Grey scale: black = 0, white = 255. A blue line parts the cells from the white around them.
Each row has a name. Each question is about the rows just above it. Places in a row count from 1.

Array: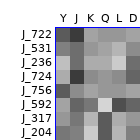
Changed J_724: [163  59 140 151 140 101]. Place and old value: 1, [172]
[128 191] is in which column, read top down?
Y

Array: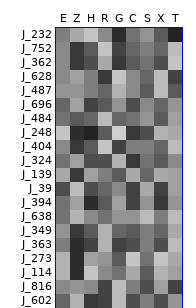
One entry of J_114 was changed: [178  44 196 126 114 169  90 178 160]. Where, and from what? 4, [137]
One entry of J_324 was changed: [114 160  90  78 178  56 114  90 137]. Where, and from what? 3, [78]
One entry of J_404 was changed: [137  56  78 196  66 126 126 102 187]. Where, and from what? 3, [90]
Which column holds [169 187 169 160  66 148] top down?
T
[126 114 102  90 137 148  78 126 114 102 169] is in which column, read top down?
S

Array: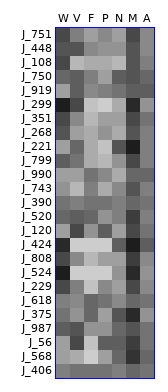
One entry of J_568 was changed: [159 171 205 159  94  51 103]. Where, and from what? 5, [103]
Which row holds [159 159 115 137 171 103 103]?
J_990
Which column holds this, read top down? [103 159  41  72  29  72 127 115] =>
W
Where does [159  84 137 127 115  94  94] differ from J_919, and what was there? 2, [94]

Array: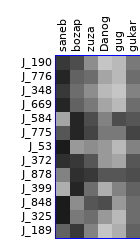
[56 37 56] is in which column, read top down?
saneb
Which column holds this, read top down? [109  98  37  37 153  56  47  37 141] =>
bozap

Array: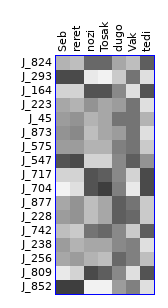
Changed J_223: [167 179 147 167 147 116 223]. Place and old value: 5, [156]
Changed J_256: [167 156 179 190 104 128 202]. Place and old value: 7, [190]
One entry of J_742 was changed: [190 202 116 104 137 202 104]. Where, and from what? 7, [94]
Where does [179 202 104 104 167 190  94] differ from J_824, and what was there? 2, [190]
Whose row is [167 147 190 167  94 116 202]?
J_877
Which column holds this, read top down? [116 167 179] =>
nozi

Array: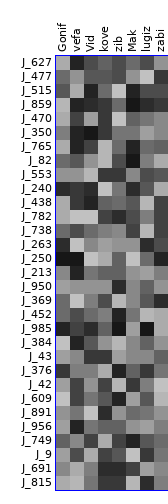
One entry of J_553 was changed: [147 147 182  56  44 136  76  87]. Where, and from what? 5, [56]
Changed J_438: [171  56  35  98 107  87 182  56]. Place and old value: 8, [66]
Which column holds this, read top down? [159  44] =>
lugiz
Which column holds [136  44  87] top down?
Mak
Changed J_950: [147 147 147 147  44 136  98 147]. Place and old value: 1, [159]
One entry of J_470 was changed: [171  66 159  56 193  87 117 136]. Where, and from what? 6, [98]
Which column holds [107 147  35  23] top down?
Mak

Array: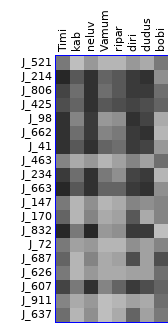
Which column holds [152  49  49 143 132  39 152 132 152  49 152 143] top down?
neluv
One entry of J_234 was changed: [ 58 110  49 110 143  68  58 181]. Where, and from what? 4, [121]

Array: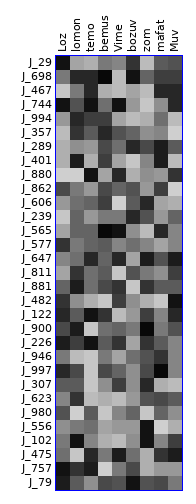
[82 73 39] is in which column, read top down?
zom
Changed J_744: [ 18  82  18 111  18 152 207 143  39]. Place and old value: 7, [198]
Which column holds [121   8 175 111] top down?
bemus
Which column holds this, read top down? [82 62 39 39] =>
Muv
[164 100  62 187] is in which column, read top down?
Vime
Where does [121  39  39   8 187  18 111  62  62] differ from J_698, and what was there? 7, [100]

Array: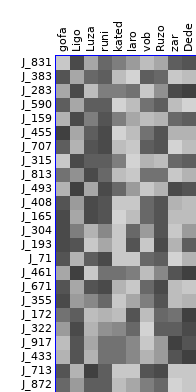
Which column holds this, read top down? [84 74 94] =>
Ruzo
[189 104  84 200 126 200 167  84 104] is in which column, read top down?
laro

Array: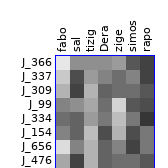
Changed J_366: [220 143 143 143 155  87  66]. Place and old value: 1, [231]
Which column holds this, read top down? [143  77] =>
sal
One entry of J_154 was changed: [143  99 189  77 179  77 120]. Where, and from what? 1, [131]
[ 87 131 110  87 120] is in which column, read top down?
simos

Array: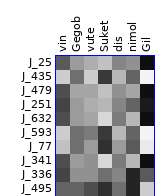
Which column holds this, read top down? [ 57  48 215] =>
Suket
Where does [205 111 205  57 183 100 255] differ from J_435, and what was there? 7, [244]
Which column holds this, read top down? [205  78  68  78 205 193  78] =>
vin
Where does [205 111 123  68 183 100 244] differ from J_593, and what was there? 4, [57]

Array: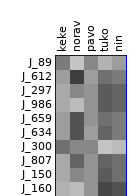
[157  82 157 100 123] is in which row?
J_634
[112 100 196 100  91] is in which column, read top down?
tuko
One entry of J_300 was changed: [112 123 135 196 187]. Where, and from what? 2, [135]
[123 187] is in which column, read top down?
nin

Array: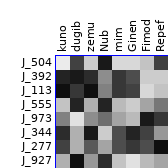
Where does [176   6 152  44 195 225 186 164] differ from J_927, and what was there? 2, [15]
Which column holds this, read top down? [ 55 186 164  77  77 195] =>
mim
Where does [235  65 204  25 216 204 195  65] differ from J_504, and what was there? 6, [216]

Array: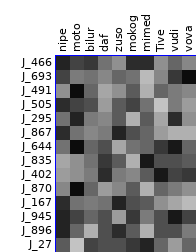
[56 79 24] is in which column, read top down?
Tive
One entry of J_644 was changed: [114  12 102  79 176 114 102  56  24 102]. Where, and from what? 5, [166]
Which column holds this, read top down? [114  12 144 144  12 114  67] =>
moto
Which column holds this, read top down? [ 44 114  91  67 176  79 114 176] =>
mokog
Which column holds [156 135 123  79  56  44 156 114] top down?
daf
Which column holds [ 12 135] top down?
vova

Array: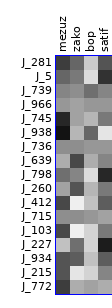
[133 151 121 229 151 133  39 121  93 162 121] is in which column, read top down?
satif
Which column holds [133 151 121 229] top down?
satif
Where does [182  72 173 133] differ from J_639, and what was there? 1, [173]
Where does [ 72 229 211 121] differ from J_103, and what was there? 2, [239]
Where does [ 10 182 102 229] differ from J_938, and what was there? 1, [19]

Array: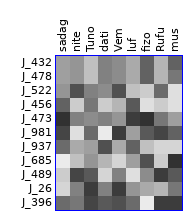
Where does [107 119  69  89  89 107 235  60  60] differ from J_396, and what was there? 5, [80]
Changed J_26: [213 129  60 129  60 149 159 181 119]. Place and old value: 7, [170]
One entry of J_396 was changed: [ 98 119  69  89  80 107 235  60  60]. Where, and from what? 1, [107]
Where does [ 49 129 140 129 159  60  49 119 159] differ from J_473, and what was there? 5, [149]

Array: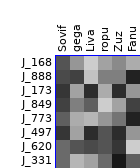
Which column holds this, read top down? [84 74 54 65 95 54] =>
Sovif
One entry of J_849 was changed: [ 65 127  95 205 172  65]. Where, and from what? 5, [162]
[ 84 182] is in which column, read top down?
gega
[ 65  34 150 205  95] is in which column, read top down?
Fanu
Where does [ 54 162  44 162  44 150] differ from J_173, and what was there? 4, [172]
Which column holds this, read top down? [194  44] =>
Liva
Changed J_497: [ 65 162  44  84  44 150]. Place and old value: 1, [54]

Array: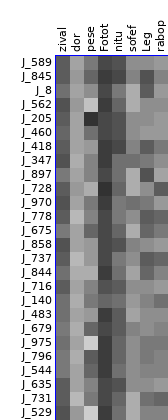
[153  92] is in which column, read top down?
Leg
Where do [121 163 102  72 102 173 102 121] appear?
J_675
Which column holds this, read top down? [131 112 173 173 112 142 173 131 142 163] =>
sofef
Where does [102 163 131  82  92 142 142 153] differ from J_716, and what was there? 1, [92]
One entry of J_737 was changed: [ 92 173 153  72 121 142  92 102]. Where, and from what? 2, [184]
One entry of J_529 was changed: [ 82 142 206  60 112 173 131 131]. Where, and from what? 2, [153]

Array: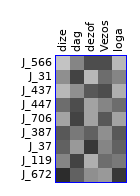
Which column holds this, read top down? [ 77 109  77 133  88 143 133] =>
Vezos
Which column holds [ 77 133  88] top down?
Vezos
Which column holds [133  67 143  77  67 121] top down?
dag
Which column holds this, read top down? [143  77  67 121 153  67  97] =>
dag
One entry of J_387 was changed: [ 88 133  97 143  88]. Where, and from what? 2, [121]

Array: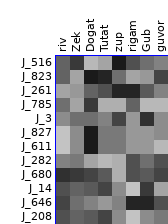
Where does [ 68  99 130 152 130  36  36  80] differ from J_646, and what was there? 2, [111]
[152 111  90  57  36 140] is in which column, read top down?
Gub
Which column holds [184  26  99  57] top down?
Dogat
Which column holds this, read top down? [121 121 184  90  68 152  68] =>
Tutat

